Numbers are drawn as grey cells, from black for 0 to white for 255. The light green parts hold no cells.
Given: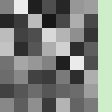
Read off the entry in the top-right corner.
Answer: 158
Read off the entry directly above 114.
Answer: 195
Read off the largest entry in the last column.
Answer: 174
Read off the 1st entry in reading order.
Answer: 130
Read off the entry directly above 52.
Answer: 72
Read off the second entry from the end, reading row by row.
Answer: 100
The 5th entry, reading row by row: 38
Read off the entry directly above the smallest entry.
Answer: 78
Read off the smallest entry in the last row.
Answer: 59
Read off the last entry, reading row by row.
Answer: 122
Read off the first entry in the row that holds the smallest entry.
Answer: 38
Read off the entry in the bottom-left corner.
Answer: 136
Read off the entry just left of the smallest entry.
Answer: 188
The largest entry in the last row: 180
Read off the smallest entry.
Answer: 23

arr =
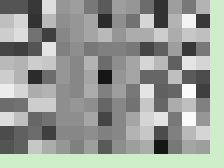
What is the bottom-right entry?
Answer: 158
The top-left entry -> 84
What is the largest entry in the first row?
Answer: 221
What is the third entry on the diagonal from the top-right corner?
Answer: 172
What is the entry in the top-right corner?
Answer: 179
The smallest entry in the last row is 22
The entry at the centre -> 22
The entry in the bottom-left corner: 84
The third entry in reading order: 56
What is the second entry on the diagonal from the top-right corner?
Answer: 243
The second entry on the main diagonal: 213
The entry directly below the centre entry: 128
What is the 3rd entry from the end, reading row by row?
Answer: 120
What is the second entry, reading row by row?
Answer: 84
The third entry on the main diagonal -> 114
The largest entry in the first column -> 236
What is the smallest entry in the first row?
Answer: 50
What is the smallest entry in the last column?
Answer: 56

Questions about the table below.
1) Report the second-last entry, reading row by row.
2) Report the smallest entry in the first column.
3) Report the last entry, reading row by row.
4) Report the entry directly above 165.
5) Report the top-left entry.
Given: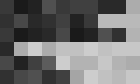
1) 185
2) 41
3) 199
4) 179
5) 57

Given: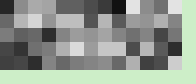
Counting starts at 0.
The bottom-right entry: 205
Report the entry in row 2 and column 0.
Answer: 124
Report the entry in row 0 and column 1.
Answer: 140
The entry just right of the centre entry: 164
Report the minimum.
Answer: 17
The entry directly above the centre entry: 84
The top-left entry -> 39
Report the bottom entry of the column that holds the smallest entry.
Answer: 104
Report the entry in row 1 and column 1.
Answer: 182
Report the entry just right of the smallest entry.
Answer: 227
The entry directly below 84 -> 148
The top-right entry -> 227

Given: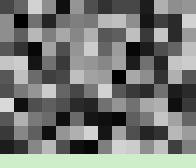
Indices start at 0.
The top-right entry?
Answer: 149
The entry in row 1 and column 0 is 142
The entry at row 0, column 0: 71
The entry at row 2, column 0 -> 142
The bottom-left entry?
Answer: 28
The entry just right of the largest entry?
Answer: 15
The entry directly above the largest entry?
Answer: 79
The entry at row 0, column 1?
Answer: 101
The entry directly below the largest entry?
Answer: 87
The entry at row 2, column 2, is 184
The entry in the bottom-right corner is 127
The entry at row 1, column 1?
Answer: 1
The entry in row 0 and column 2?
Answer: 210
